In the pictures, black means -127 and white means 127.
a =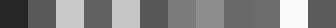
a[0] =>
-89
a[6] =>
-4
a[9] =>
-19

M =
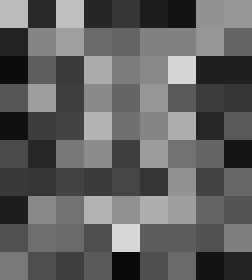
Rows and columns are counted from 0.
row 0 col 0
58
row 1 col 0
-94
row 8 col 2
-22
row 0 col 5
-98
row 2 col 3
43
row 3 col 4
-26
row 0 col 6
-108
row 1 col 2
31
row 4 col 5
4
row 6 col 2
-60
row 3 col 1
29
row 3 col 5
23
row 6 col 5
-74
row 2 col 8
-95
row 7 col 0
-97
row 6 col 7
-60
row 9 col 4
-117
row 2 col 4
-3
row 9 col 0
-6
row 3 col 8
-73
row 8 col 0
-47
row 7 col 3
51
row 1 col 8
-26
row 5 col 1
-88

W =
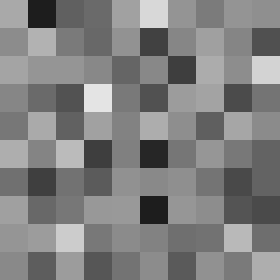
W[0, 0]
41
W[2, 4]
-26
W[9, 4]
-12
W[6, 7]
-11
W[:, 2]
[-31, -5, 21, -45, -30, 59, -13, -8, 76, 28]
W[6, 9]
-28
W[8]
[21, 28, 76, -7, 11, 2, -16, -13, 57, -17]
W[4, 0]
-8
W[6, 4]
17
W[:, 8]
[20, 5, 13, -52, 38, -7, -54, -43, 57, -5]
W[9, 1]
-34
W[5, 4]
0
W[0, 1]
-98
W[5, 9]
-28
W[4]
[-8, 42, -30, 33, 2, 45, 14, -32, 38, 11]
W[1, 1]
50
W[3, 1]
-21
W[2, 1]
21
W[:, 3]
[-21, -23, 8, 100, 33, -65, -36, 24, -7, -41]
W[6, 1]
-64
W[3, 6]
28
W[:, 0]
[41, 12, 36, 6, -8, 46, -15, 32, 21, 9]
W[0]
[41, -98, -31, -21, 33, 88, 20, -4, 20, 15]
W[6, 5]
9
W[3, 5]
-46

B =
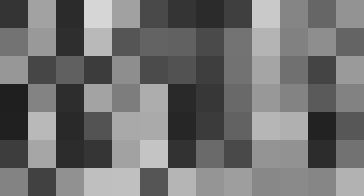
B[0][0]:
-75
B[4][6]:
-89
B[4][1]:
57
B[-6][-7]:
-30
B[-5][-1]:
26
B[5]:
[-66, 38, -83, -74, 34, 68, -77, -21, -54, 20, 18, -83, -13]
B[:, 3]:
[86, 57, -67, 35, -44, -74, 63]
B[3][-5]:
-22
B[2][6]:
-45
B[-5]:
[23, -57, -31, -67, 14, -52, -45, -65, -13, 37, -15, -59, 26]
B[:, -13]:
[-75, -12, 23, -96, -95, -66, 3]
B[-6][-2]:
14
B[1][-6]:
-53
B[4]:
[-95, 57, -86, -44, 41, 42, -89, -68, -29, 54, 48, -93, -40]
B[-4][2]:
-82
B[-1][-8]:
-42
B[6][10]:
10
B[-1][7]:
21
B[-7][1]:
34
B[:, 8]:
[-64, -12, -13, -22, -29, -54, 30]

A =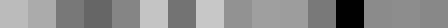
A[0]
59
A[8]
18
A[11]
-6
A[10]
29
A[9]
31
